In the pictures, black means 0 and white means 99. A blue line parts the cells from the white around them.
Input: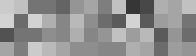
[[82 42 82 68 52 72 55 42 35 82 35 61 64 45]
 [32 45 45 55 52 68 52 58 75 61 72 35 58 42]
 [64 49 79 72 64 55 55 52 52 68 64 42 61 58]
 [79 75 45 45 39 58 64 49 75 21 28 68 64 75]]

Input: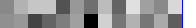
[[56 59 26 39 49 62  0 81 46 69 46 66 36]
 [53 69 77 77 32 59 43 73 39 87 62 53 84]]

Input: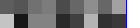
[[76  9 51 51 16 25 70 19 22]
 [36 33 44 48 29 40 55 40 63]]

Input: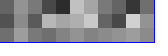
[[32 54 35 71 64 68 78 39 28 81 57]
 [39 57 47 28 17 75 64 47 39 21 43]
 [43 61 47 43 51 57 51 54 57 61 54]]

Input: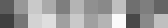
[[25 46 82 86 62 78 62 70 97 28 53 74]
 [36 59 78 66 49 70 56 53 74 43 49 39]]

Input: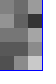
[[34 34 54]
 [57 38 20]
 [50 42 60]
 [46 46 64]
 [31 54 78]]

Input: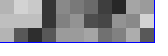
[[70 34 18 34 60 60 64 44 50 67 34]
 [74 74 74 21 50 57 30 27 57 53 82]
 [70 82 78 21 53 47 41 24 15 64 60]]

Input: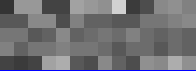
[[26 23 26 63 67 34 30 53 38 30 56 53 67 56]
 [34 34 53 53 30 50 38 38 34 34 46 46 50 53]
 [50 38 46 46 50 46 46 42 34 42 42 34 42 38]
 [46 46 34 38 53 38 42 46 42 50 42 38 42 38]
 [20 59 59 26 26 63 59 56 81 23 30 53 56 50]]

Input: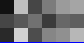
[[27 34 44 23 40 37]
 [ 7 74 27 48 60 64]
 [16 81 30 52 56 71]]
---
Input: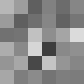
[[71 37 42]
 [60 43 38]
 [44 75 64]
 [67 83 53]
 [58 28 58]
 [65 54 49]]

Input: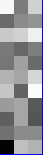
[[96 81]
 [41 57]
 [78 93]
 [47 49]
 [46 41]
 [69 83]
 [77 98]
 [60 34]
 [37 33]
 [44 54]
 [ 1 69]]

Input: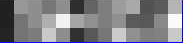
[[13 55 55 39 61 32 70]
 [13 55 94 56 56 34 97]
 [14 48 55 34 79 49 78]]

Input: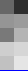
[[40]
 [58]
 [47]
 [80]
 [75]]

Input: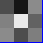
[[30 54]
 [50 38]
 [54 49]]

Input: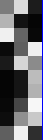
[[48 11]
 [70  2]
 [93  3]
 [ 4 93]
 [10 54]
 [ 2 73]
 [ 2 69]
 [ 3 96]
 [ 5 78]
 [37 18]]

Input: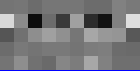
[[45 42 46 42 50]
 [84  5 22 17 50]
 [33 55 56 65 58]
 [42 45 47 48 42]
 [45 44 52 65 43]]
